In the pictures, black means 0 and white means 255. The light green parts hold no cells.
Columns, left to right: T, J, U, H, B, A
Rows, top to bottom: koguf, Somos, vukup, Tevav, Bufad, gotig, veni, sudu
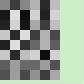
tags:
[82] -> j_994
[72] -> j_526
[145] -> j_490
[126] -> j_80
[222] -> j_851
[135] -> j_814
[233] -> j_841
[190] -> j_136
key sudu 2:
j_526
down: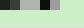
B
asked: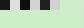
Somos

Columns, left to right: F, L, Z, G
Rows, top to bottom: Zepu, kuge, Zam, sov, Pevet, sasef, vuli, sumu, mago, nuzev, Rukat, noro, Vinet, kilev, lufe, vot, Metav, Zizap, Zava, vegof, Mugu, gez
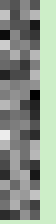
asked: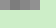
mago
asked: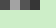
Metav

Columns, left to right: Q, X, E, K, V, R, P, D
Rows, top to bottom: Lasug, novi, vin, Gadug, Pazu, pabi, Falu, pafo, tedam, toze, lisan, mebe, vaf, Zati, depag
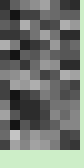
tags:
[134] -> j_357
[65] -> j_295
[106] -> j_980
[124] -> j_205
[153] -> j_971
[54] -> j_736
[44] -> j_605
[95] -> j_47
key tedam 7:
j_295
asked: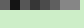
vaf
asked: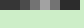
Gadug

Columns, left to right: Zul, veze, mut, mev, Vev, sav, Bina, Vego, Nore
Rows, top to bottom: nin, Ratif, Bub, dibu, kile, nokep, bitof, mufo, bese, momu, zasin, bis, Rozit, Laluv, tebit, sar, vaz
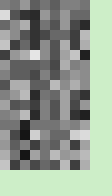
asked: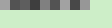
zasin
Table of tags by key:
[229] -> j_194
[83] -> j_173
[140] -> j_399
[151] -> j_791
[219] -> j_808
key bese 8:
j_399
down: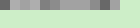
Bina
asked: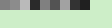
bis

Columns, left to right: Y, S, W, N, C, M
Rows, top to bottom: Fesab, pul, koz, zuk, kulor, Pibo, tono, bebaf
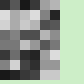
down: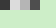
N
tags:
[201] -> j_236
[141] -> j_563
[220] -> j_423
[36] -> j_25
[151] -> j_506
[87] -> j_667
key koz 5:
j_667

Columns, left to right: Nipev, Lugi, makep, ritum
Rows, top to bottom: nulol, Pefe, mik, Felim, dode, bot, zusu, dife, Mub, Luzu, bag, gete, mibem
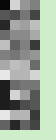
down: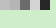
Lugi
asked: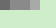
Felim

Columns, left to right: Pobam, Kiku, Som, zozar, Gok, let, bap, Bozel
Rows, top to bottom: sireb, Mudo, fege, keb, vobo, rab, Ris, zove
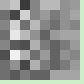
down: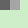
let
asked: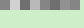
fege
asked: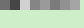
Mudo
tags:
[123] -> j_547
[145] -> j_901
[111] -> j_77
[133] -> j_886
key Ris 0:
j_77

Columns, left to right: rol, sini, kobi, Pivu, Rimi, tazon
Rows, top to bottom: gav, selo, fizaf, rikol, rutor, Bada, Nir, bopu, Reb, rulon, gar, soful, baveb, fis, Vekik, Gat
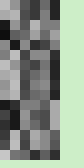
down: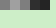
tazon
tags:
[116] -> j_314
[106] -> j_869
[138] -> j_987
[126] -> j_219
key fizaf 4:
j_219
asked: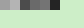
rulon
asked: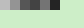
Nir
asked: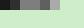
gar
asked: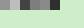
Reb
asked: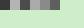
fis

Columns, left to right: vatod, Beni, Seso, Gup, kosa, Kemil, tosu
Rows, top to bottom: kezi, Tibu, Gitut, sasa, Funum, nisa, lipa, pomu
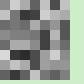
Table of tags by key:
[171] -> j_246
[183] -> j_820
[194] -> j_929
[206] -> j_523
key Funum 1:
j_246
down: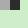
Seso
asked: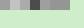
lipa

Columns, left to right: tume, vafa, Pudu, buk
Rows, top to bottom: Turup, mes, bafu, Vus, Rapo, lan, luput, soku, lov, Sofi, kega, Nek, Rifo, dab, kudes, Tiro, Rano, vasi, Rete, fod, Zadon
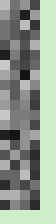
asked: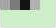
soku
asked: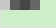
luput
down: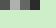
tume
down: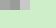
tume
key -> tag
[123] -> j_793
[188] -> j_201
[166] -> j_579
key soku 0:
j_579

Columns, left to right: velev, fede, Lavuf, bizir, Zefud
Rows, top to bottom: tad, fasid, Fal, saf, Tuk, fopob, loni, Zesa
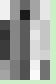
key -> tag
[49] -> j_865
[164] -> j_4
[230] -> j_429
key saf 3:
j_429
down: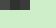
velev

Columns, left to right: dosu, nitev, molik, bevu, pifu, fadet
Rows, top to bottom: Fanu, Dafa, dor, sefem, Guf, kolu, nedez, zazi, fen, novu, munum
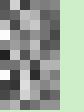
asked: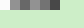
sefem
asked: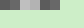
Dafa
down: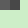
fadet
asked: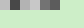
dor

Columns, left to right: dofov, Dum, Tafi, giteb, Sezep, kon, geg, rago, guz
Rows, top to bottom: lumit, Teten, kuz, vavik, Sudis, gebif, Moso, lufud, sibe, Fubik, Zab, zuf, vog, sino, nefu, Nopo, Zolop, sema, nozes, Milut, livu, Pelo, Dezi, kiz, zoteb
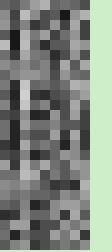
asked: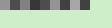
kuz
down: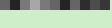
giteb
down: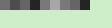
giteb
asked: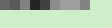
livu
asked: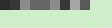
Pelo
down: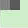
guz
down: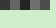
giteb

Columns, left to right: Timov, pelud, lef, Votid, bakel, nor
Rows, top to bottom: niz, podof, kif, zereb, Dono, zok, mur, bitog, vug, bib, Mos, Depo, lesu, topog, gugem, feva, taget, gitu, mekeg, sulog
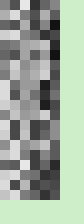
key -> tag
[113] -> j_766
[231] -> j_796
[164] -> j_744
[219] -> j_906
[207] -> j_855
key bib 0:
j_906
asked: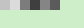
feva
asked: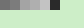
Dono
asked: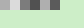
podof

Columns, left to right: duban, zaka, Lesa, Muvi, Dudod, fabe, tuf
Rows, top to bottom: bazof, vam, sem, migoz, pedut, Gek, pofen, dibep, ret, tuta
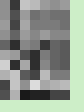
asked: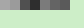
Gek
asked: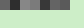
pedut

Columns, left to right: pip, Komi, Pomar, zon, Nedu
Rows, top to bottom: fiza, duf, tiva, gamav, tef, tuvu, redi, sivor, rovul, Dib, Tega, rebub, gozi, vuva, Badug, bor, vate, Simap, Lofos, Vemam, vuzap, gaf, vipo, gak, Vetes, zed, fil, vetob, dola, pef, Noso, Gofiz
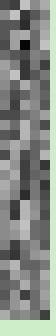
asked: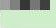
redi
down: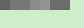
zon
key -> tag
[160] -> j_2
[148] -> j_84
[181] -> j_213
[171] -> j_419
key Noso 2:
j_419
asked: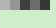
vate

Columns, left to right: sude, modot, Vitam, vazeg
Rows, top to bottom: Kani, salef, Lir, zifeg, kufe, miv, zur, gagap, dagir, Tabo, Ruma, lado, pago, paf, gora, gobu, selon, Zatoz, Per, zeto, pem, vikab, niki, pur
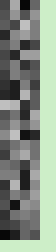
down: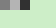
Vitam
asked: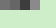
selon
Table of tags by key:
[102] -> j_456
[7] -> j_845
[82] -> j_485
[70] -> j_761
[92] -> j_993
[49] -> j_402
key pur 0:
j_845
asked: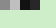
paf
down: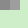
vazeg

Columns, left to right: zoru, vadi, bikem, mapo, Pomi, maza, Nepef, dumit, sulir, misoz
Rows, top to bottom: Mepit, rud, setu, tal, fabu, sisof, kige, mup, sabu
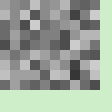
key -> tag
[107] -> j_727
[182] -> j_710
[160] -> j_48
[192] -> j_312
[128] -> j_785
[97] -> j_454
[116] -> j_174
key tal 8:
j_710
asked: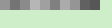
sisof
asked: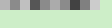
rud
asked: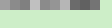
Mepit
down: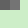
mapo

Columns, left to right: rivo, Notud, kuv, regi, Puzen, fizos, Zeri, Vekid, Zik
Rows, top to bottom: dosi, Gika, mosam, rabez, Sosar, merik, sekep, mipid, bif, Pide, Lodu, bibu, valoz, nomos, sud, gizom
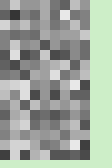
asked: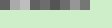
bibu
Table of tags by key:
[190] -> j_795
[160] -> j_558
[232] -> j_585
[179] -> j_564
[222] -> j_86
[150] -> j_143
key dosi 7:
j_795
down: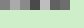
regi
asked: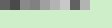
sekep
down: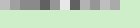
Vekid

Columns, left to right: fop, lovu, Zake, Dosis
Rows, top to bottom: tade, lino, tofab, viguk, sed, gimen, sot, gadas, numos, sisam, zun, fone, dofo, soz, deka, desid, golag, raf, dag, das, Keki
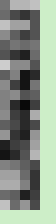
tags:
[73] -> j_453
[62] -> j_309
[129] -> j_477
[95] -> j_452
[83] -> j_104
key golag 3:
j_453
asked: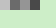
Keki
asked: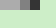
dag

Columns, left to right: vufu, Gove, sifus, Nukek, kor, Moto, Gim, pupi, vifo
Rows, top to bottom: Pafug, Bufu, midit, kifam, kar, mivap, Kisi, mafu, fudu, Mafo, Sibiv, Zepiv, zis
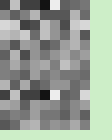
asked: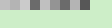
kifam
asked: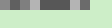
Bufu
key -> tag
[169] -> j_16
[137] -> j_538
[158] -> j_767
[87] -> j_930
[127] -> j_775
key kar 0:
j_538
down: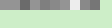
Moto

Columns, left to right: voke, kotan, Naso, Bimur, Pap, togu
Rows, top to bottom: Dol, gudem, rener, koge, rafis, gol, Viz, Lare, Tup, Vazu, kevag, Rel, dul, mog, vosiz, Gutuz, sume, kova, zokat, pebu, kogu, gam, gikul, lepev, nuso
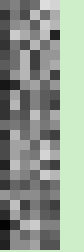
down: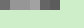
Pap
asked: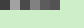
Vazu
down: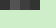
voke
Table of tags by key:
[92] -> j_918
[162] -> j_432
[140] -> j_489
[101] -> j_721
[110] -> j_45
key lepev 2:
j_721
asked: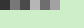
rafis
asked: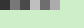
gudem
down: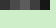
voke

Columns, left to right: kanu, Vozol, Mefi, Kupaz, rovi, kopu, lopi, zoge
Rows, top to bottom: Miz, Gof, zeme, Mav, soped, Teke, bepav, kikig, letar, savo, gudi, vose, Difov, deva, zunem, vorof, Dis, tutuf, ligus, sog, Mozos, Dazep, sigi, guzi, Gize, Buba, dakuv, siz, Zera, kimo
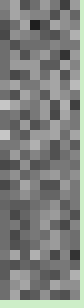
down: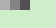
Kupaz
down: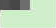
kanu
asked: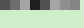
zeme
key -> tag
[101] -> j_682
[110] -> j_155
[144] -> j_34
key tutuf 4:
j_34
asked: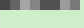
ligus

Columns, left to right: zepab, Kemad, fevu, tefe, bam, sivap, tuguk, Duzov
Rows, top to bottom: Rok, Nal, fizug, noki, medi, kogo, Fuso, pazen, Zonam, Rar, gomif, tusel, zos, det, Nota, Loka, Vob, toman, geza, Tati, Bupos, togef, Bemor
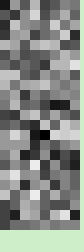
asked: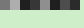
Loka
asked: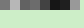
gomif
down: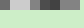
tuguk
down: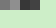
bam

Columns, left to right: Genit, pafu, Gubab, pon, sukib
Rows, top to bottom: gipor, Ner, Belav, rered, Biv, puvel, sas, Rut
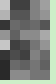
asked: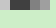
gipor
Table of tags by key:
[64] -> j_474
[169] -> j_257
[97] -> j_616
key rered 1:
j_616
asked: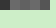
Belav
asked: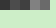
puvel
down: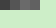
pafu
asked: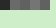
sas

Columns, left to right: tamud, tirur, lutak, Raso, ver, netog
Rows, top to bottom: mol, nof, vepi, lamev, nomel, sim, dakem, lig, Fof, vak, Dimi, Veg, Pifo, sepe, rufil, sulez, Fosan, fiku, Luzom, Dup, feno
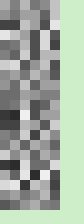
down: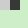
tamud
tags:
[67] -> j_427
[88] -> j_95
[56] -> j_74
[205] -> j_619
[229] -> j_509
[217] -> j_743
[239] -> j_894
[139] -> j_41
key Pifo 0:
j_427
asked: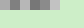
mol
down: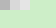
lutak
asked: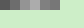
feno

